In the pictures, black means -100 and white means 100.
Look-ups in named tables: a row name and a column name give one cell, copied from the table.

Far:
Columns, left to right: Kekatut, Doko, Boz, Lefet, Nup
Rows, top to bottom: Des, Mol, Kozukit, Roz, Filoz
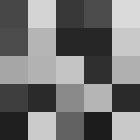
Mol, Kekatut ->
-41
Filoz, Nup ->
58
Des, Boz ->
-56
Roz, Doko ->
-67
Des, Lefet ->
-41
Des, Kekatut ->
-44
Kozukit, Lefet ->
-63
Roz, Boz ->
8
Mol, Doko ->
42
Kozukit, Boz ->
54
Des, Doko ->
66
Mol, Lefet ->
-70
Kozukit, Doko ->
40
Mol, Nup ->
57
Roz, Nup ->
-67
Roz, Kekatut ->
-51
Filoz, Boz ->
-23
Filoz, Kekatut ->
-76
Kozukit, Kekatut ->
30

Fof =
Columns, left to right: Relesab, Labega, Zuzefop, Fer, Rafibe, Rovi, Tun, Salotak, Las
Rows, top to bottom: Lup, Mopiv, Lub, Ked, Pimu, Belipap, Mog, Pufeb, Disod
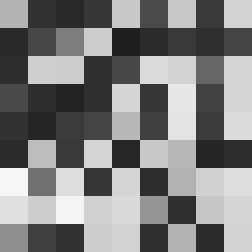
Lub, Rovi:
72
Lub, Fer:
-62
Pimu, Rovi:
-50
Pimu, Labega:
-71
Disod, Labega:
-50
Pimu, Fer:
-47
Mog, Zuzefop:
74
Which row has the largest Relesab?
Mog

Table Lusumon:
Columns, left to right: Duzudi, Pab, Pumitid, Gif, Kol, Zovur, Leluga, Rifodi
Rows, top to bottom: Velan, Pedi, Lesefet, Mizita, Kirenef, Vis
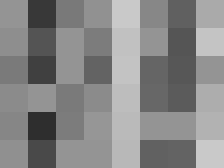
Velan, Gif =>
14
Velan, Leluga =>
-25
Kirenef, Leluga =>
16
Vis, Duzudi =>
13
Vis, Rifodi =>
58
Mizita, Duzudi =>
9
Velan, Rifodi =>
33
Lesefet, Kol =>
53
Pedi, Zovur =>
16
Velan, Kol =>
58
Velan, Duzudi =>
16
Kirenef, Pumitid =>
-3
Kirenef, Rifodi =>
40
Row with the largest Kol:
Velan

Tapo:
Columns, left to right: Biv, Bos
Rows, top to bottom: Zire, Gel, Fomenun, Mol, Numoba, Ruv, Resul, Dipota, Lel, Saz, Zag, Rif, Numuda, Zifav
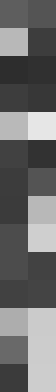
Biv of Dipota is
-54
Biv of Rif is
36
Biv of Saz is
-40
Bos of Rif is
59
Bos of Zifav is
61
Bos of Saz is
-48
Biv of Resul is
-53
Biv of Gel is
44
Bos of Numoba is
80
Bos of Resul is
-34
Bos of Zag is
-47
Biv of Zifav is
-54
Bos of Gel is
-52
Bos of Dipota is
44
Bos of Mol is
-57
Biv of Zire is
-26
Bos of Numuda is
60
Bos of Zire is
-34
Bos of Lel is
62

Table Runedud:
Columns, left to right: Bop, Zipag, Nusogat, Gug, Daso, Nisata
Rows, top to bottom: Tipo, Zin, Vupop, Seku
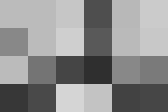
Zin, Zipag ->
47
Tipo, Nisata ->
59
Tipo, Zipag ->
47
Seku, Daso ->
-48
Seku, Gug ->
53
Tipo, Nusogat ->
55

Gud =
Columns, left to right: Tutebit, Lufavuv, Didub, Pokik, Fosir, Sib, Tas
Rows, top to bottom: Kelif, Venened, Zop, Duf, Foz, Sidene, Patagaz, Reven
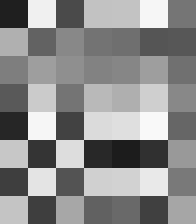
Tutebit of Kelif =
-76
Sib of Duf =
62
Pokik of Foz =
72
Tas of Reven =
30
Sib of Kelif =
93
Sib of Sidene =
-62
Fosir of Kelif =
53
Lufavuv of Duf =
59
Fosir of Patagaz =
65
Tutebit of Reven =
54
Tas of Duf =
7
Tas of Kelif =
-8
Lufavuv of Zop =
24
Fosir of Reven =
-18
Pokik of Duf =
45
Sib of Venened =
-33

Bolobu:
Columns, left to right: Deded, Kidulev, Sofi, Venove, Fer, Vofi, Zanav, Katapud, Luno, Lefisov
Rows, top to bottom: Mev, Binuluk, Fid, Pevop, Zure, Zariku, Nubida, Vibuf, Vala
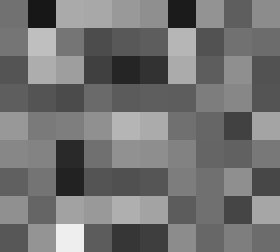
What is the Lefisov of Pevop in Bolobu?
-34
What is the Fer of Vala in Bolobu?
-58
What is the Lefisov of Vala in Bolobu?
-15
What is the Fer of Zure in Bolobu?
42
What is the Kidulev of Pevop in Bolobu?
-34
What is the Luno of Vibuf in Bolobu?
-46
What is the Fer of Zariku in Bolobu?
14
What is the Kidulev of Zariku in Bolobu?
3
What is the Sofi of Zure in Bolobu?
-1
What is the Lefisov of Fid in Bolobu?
-36

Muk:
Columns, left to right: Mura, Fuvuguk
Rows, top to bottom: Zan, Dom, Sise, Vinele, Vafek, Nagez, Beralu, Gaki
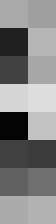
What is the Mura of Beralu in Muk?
-24
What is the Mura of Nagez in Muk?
-50
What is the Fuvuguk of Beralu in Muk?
-13
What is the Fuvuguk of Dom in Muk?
42
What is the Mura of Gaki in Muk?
34
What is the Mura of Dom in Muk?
-75
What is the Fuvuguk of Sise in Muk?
31
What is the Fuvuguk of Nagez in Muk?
-54
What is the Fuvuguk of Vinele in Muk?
73

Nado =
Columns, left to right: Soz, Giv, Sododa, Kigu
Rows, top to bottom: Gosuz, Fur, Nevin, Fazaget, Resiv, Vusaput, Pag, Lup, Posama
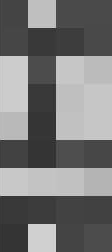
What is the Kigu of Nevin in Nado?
47
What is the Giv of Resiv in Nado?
-58
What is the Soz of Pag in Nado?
57
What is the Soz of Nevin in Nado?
60
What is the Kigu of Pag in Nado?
41
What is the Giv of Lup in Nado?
-54
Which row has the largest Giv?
Posama

